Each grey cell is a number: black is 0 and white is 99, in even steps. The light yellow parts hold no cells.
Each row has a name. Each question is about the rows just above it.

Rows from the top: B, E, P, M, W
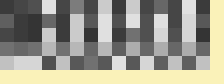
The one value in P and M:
[44]
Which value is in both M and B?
[40]
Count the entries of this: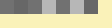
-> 7
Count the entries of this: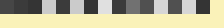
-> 15
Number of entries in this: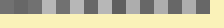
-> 15
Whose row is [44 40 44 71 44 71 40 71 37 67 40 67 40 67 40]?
M

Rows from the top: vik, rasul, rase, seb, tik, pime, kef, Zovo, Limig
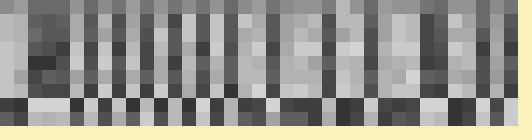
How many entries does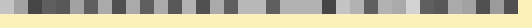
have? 37
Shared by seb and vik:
[72]
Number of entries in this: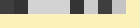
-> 9
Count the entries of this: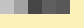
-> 5
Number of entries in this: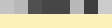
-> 8

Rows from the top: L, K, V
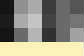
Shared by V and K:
[41]
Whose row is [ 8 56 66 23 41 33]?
L

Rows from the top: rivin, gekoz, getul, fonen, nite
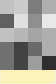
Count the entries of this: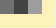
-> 3
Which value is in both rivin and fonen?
[68]
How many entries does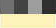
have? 4
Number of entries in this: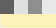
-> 4
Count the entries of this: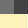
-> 2

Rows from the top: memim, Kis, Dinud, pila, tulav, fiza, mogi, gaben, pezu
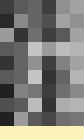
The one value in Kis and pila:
[39]
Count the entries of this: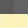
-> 2
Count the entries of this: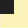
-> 1
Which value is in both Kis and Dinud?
[63]
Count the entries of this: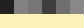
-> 6
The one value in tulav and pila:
[39]

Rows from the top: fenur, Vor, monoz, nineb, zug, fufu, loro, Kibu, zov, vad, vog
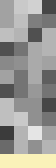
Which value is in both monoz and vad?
[70]
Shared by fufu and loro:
[45]
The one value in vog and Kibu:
[56]
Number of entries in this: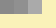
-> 3

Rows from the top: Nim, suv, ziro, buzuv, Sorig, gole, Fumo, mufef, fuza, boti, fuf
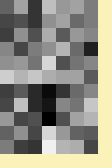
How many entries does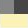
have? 2
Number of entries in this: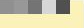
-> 5
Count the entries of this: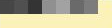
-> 7
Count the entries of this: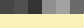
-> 6
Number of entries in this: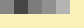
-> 5
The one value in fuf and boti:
[27]
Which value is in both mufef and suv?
[27]

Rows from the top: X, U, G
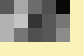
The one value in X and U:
[34]
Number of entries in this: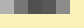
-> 5
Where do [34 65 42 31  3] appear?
X

